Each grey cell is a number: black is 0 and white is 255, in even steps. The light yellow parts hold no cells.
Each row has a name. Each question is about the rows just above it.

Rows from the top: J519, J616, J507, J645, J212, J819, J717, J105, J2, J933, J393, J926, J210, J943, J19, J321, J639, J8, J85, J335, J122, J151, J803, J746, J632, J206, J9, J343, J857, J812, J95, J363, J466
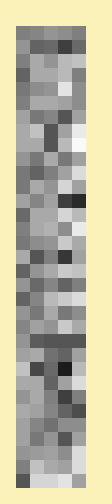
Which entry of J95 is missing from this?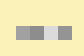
[155]
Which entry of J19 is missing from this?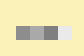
[177]
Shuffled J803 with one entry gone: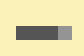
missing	[92]

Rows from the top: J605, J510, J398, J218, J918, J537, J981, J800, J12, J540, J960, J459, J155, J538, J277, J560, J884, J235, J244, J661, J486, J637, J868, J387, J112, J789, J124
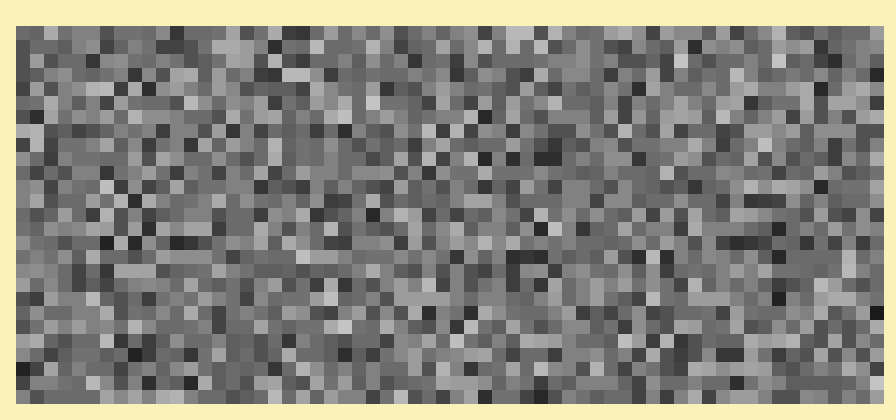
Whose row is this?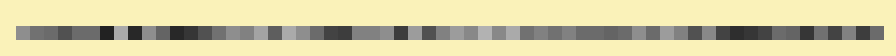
J560
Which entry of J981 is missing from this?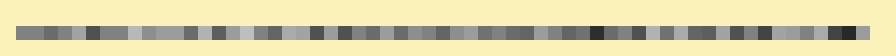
[149]
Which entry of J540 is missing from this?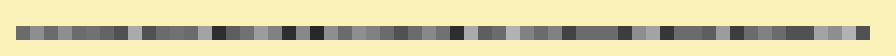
[73]
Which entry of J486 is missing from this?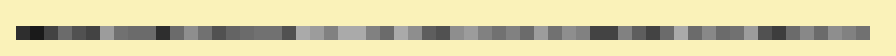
[87]
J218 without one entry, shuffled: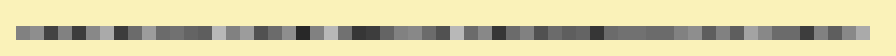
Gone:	[121]

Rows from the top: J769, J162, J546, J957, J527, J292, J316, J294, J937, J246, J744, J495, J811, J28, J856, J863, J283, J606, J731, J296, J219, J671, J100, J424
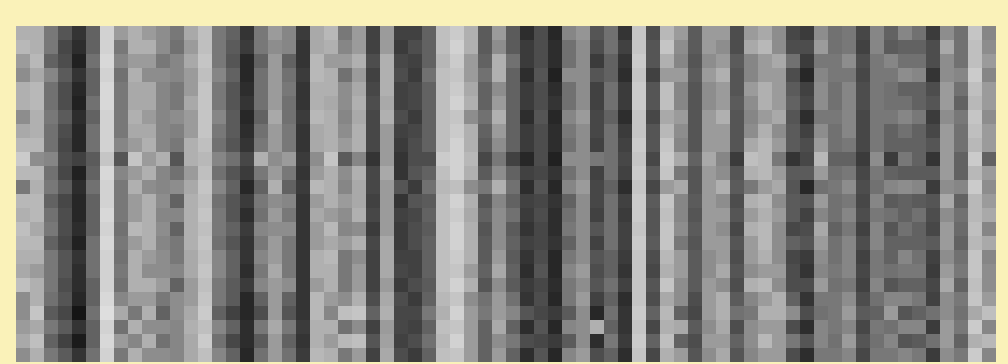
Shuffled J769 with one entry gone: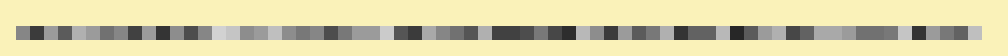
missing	[149]
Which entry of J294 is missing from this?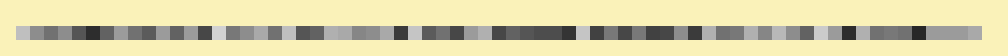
[128]
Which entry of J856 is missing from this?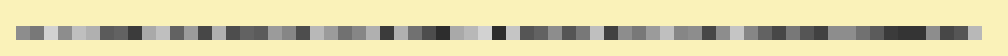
[106]
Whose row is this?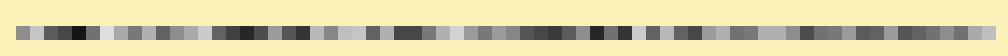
J219
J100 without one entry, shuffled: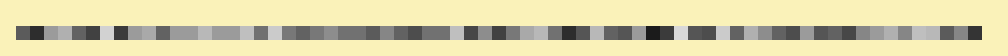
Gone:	[161]

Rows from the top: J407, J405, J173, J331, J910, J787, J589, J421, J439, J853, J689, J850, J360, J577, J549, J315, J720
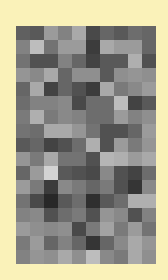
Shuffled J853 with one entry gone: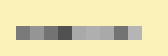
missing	[155]
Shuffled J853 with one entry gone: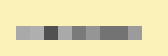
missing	[181]
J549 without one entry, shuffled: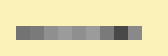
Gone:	[163]
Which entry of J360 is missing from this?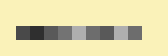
[40]
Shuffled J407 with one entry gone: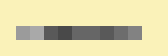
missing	[96]

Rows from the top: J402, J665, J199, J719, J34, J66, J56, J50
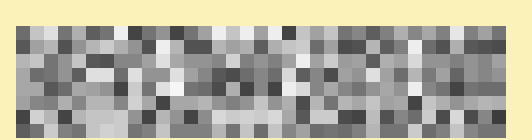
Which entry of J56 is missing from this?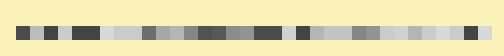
[60]
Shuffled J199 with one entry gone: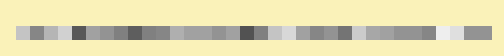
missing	[155]
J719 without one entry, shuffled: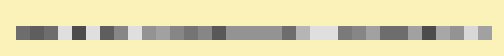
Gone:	[101]
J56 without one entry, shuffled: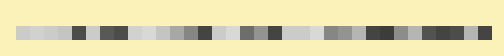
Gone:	[188]
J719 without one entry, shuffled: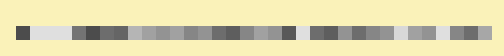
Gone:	[122]
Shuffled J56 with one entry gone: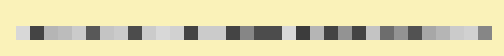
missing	[140]
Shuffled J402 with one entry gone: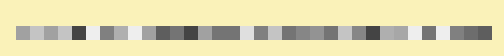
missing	[230]

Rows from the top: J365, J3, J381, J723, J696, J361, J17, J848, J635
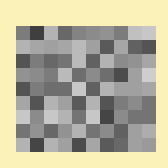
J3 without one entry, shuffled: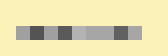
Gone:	[186]
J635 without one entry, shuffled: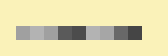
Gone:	[154]
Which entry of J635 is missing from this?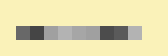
[154]
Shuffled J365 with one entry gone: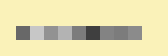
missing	[192]
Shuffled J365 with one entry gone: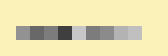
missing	[131]
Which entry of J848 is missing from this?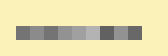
[173]

